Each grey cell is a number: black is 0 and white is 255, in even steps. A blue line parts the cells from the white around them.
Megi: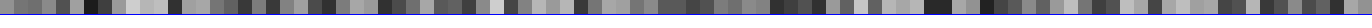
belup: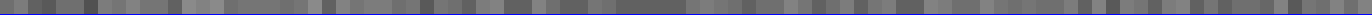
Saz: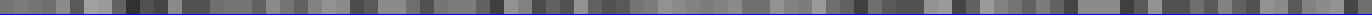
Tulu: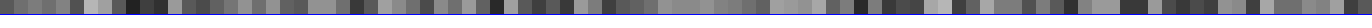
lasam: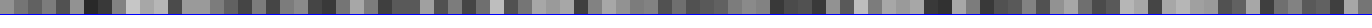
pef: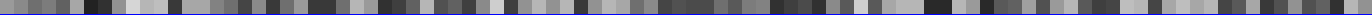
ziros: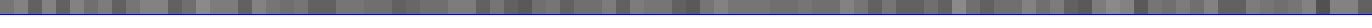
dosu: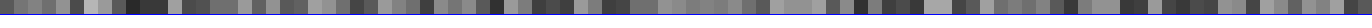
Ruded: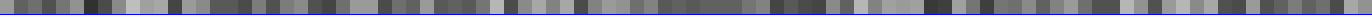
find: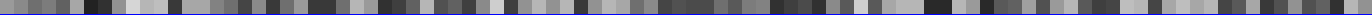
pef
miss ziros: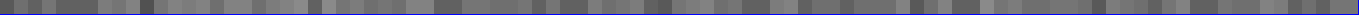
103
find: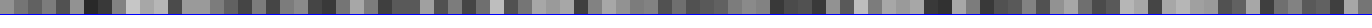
lasam
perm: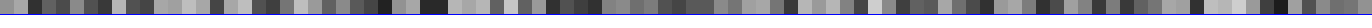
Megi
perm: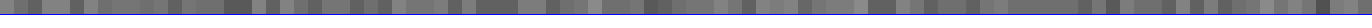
ziros

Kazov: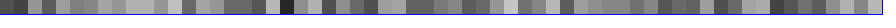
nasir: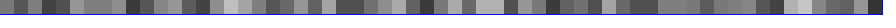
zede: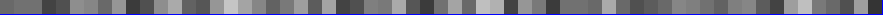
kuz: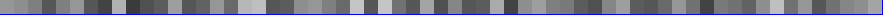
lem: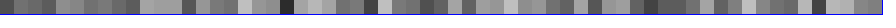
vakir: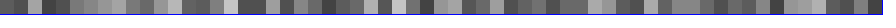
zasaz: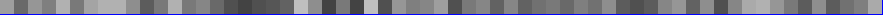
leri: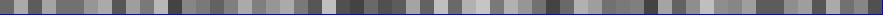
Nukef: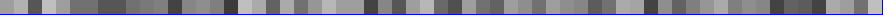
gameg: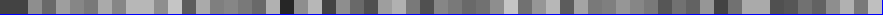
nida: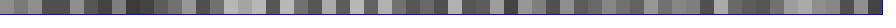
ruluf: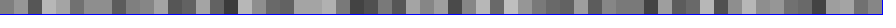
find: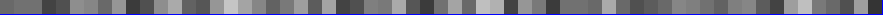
zede
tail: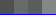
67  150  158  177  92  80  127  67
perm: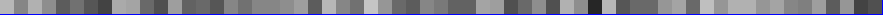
Kazov
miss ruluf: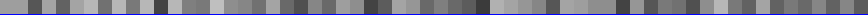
74

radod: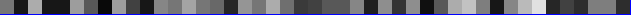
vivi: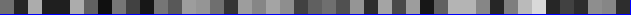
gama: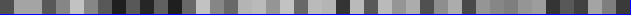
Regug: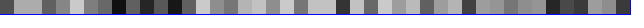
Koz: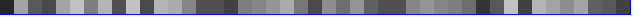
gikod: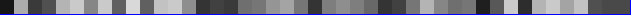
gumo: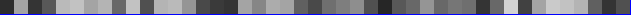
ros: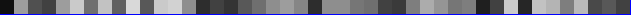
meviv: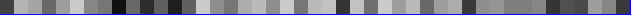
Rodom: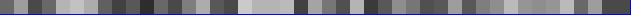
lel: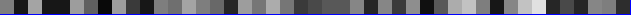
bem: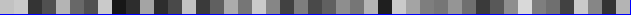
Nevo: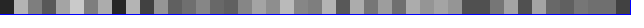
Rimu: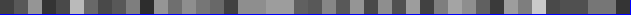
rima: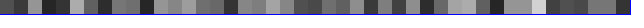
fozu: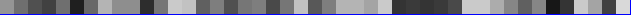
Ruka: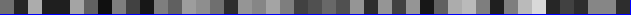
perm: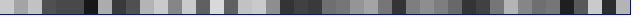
gikod
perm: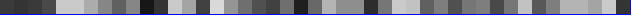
fozu

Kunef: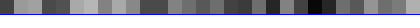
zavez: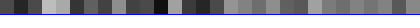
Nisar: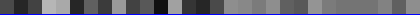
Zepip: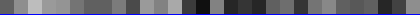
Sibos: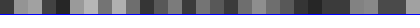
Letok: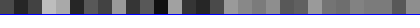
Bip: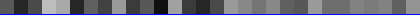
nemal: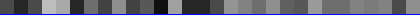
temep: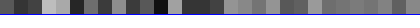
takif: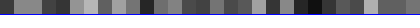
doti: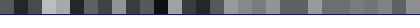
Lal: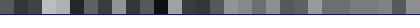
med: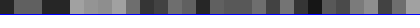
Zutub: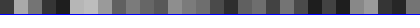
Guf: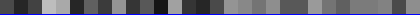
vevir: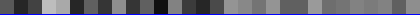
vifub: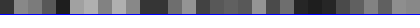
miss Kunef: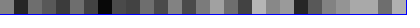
81
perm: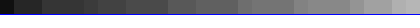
takif
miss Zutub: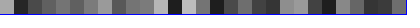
46
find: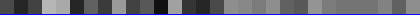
Nisar
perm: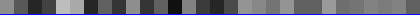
vevir
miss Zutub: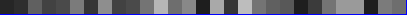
102
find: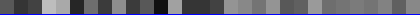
temep

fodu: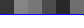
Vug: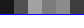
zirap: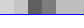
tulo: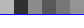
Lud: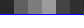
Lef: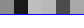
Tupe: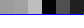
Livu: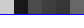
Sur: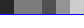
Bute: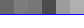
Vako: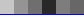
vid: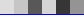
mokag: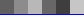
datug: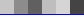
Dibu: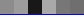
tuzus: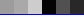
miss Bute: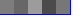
177
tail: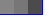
40  111
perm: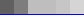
zirap
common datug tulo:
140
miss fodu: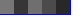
133
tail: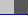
213  54  148
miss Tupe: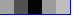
32

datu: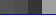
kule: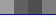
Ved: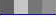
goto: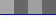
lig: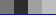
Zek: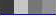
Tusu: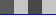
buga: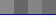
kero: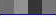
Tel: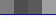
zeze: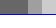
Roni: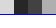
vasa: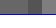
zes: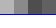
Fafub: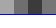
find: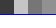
Zek
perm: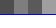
Tel
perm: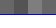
vasa
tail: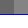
111
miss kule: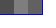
159
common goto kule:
159

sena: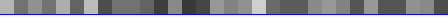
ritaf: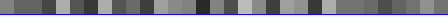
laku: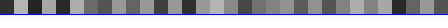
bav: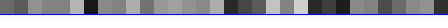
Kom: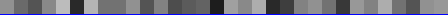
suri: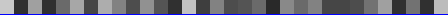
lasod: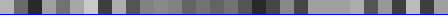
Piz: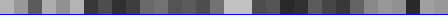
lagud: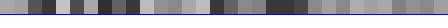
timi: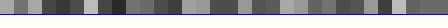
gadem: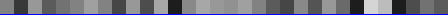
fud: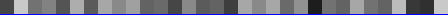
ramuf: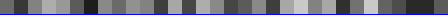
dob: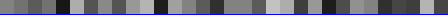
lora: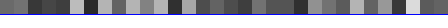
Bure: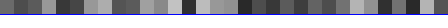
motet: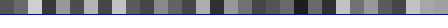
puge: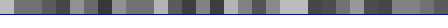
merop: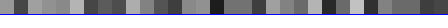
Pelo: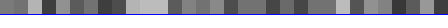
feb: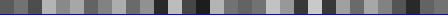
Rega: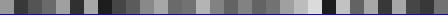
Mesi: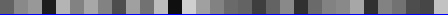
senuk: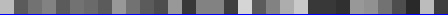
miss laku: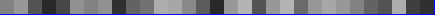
35
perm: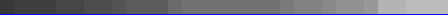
Pelo
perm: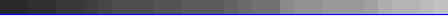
Bure
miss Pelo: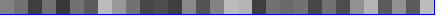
122

